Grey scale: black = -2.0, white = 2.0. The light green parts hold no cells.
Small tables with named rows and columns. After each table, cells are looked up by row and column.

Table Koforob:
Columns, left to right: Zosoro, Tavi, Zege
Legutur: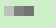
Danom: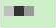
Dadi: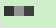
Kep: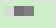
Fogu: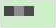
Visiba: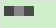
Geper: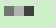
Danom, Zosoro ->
1.0
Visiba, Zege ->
-0.8
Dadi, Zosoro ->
-1.2
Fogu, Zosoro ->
-0.9
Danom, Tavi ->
-1.2
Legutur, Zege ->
-0.2
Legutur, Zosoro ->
1.0
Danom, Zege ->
0.4
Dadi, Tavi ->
0.3
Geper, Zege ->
-1.0
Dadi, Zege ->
-1.0
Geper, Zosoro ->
-0.2
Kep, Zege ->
0.0

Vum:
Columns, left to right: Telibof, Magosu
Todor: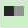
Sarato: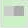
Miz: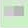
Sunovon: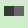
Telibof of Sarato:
1.2
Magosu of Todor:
0.3
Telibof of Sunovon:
-1.1
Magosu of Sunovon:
-0.4
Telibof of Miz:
1.2
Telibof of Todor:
-1.4
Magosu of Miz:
0.9
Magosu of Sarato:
0.7

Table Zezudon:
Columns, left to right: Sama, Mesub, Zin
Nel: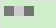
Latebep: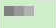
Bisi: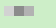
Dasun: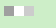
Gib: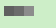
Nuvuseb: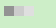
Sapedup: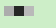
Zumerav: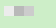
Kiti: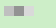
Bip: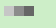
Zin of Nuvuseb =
1.5
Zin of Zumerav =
1.2
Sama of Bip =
1.1
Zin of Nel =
-0.2
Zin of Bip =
-0.4
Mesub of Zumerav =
0.9
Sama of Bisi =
1.3
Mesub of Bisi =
0.2
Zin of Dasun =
1.2
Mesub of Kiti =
0.3
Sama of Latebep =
0.0
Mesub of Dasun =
2.0
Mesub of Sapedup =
-1.4

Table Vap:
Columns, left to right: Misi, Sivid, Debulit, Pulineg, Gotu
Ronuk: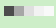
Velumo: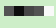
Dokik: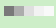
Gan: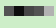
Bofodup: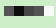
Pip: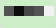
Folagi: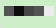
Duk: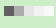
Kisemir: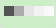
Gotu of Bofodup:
1.9
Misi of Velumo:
-0.7
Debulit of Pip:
-0.9
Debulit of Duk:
1.6
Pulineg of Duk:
1.8
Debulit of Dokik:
1.5
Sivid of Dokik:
0.7

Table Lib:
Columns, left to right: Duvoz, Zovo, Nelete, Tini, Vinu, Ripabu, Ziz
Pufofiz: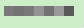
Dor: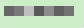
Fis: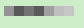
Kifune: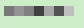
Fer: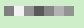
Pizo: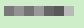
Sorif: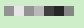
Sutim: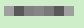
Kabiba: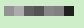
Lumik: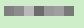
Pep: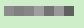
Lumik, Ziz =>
-0.1
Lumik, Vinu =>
0.4
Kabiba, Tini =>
-0.7
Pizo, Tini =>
0.4
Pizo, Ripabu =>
-0.6
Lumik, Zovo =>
0.2
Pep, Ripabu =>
0.4
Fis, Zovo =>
-0.6
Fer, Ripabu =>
0.8
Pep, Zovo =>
0.0
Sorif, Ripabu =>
-1.4
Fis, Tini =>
-0.6
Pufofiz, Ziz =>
-0.6
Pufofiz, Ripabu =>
0.4

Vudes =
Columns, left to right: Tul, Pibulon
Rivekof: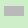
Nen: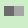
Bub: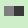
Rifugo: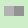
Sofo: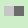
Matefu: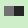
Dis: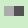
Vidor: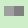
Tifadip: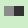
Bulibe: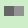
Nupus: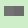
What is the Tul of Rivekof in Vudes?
0.9
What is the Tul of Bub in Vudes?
0.0
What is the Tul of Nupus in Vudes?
-0.2
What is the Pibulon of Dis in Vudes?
-0.7
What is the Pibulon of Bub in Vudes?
-1.1
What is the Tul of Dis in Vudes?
0.7
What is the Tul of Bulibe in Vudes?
-0.4
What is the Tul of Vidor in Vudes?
0.5
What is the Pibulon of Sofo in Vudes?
-0.3

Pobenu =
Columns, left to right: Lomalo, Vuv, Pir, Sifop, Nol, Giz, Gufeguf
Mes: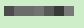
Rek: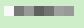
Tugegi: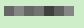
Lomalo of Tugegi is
-0.4
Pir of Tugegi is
-0.4
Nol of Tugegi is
-1.0
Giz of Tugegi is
-0.5
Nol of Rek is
-0.2
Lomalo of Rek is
1.9
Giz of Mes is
-1.1
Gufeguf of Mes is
-0.1
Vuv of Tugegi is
0.1
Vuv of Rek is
-0.1
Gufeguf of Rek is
0.4
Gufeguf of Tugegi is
0.1
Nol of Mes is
-0.6
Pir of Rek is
0.4
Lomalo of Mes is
-0.8
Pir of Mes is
-0.3
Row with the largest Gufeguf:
Rek

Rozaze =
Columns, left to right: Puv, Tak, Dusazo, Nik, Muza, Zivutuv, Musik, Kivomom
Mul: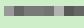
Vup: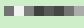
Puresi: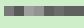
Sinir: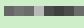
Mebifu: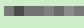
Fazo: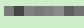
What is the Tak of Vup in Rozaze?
1.8
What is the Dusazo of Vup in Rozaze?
0.0
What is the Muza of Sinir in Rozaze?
-0.8
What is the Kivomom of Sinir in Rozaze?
-0.3
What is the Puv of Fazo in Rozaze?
-0.1
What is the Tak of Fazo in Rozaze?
-0.9
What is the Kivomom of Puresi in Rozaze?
-0.5
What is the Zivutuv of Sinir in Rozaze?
-1.0
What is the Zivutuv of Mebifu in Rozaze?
-0.3
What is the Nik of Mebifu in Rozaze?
-0.2
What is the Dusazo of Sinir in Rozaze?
-0.3
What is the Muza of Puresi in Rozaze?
-0.5
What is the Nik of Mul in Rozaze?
-0.1
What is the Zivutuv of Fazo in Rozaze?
0.2
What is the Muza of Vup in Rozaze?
-0.6
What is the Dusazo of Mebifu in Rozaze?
-0.2
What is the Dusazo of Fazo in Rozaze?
0.0
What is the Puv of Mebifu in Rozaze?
-0.1
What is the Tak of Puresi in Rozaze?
-0.6
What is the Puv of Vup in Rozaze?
-0.2

